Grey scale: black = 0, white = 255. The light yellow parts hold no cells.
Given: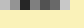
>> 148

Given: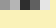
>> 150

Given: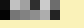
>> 173

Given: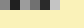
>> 133

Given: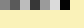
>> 155

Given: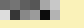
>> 179

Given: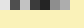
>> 173

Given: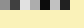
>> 173

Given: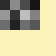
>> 139

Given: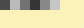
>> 136
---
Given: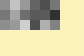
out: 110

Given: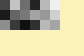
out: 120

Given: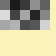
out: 166

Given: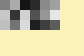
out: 209

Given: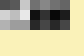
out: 232

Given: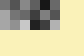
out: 105

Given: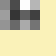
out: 96
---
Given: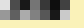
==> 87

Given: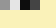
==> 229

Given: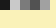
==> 123

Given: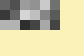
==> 68

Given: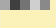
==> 116

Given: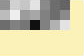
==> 129
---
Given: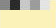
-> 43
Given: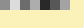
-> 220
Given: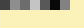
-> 142
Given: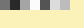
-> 41
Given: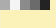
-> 244
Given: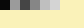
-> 155
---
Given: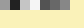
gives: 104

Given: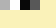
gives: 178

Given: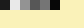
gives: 87

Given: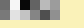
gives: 99

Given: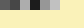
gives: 92

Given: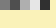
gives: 123

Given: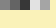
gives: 131

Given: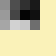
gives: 25

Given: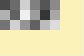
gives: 85

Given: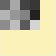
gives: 67
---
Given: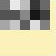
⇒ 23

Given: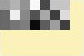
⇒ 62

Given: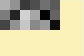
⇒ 4

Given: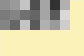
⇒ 90

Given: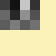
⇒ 144

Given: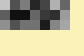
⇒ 47

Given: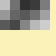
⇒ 113

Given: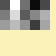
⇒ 135
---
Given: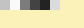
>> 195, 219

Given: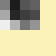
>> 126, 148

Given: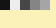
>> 19, 165

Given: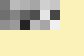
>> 121, 240

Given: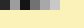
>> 40, 200

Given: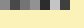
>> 137, 63
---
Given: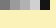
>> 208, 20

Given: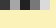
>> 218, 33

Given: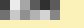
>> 235, 48

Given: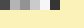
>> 246, 53

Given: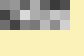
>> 217, 58

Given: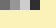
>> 205, 47

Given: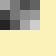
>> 205, 36
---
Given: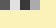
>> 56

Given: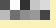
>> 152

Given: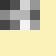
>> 242

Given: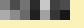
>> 53

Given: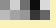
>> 54

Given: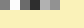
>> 177

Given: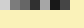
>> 24

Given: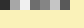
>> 197
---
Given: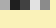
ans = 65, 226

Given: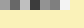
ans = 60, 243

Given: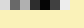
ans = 45, 237

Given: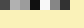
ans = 16, 248

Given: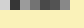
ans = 115, 210

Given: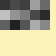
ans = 125, 192

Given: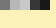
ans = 201, 201
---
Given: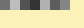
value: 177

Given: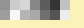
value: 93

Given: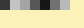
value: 23

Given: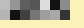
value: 221

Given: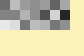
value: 155

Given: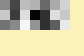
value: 105

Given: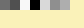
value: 217

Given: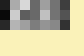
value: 159

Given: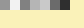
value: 201
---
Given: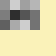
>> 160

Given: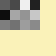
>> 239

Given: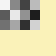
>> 67

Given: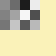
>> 28

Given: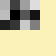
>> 159

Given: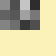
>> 197
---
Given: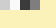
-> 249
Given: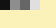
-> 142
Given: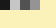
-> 198
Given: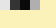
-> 52
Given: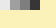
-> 159
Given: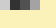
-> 50
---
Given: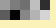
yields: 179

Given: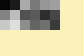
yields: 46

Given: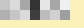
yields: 208

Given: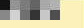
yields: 199

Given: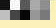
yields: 151

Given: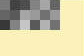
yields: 113

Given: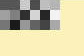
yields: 38
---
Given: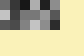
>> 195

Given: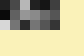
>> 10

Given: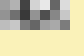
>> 147

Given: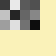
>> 194

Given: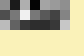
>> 78

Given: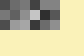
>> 120

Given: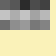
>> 195

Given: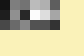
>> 30

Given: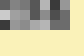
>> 203

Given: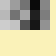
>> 184
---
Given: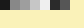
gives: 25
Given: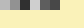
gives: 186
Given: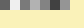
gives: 98
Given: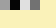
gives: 159
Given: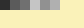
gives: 46
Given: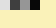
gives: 224
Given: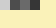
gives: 206
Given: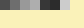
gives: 77
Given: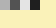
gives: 178
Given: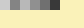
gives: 204
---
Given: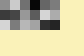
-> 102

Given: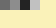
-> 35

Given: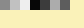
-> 172

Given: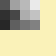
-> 185

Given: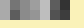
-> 93

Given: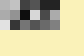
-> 35

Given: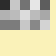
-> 230

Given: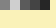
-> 68
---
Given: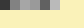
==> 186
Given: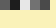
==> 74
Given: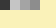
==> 141
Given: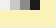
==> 26
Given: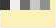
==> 144
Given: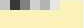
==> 230
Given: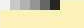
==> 37
